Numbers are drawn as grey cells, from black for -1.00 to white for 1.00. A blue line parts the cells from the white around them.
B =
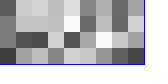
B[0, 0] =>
-0.28
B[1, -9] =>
-0.02
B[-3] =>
[-0.02, 0.53, 0.54, 0.50, 0.96, -0.17, 0.49, -0.18, 0.65]
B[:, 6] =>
[0.38, 0.49, 0.96, 0.17]
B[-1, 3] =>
0.05
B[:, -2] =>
[-0.16, -0.18, 0.57, -0.24]
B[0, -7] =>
0.66

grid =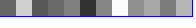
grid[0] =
-0.20
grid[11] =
0.43
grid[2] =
-0.30
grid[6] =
0.05

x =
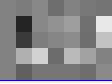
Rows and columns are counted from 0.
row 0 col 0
0.02
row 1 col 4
0.23
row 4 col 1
-0.25
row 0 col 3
-0.13
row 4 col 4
-0.07
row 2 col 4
0.10
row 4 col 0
0.02
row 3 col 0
0.02
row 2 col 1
-0.54
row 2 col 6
0.52
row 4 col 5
-0.14

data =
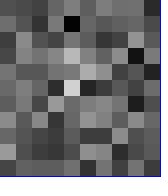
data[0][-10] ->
-0.37
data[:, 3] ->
[-0.21, -0.05, -0.47, 0.05, -0.10, -0.65, 0.20, -0.58, -0.53, -0.57, -0.27]
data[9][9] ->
-0.30
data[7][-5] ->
0.15
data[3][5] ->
0.01
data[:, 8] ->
[-0.12, -0.20, 0.15, -0.86, -0.33, -0.48, -0.77, 0.08, -0.38, -0.43, -0.10]
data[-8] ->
[-0.44, 0.03, -0.10, 0.05, 0.44, 0.01, -0.24, 0.10, -0.86, -0.04]
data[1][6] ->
-0.32
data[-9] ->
[-0.51, 0.08, -0.36, -0.47, -0.08, -0.28, -0.58, -0.48, 0.15, -0.30]
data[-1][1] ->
-0.24
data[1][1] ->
-0.35
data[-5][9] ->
-0.39
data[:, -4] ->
[-0.02, -0.32, -0.58, -0.24, 0.12, -0.53, 0.06, 0.01, -0.52, 0.04, -0.10]
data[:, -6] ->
[-0.01, -0.98, -0.08, 0.44, -0.05, 0.64, -0.17, -0.19, -0.29, -0.40, -0.12]
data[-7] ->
[-0.09, -0.32, -0.32, -0.10, -0.05, 0.35, 0.12, -0.49, -0.33, -0.73]
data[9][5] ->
0.12
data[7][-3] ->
-0.27
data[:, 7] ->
[-0.13, -0.25, -0.48, 0.10, -0.49, -0.31, -0.09, -0.27, 0.10, -0.65, -0.50]
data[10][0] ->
-0.46
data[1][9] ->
-0.42
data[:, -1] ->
[-0.67, -0.42, -0.30, -0.04, -0.73, -0.15, -0.39, -0.19, -0.28, -0.30, -0.53]

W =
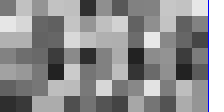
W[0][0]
-0.06
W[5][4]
0.47
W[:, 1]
[0.51, 0.69, 0.39, -0.14, 0.19, -0.12, -0.55]
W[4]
[0.27, 0.19, -0.06, -0.73, 0.59, -0.08, 0.01, 0.48, -0.59, -0.17, 0.13, -0.73, -0.29]
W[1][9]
0.12
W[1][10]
0.53
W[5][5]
-0.05
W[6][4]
-0.38
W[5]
[-0.23, -0.12, -0.07, 0.49, 0.47, -0.05, 0.69, -0.08, 0.07, 0.78, -0.02, 0.49, 0.16]
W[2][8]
-0.15
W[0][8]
0.01
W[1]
[0.80, 0.69, -0.20, -0.25, 0.54, 0.17, 0.50, 0.65, -0.23, 0.12, 0.53, -0.25, 0.02]
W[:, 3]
[0.52, -0.25, -0.20, -0.53, -0.73, 0.49, 0.35]
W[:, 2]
[0.16, -0.20, -0.22, -0.18, -0.06, -0.07, 0.35]
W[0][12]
0.81
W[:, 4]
[0.50, 0.54, 0.70, 0.08, 0.59, 0.47, -0.38]
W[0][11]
0.52
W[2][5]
0.48
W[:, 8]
[0.01, -0.23, -0.15, -0.73, -0.59, 0.07, 0.31]
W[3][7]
0.35
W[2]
[0.39, 0.39, -0.22, -0.20, 0.70, 0.48, 0.38, 0.37, -0.15, 0.82, 0.07, -0.20, -0.46]
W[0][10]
0.55
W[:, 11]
[0.52, -0.25, -0.20, -0.53, -0.73, 0.49, 0.35]
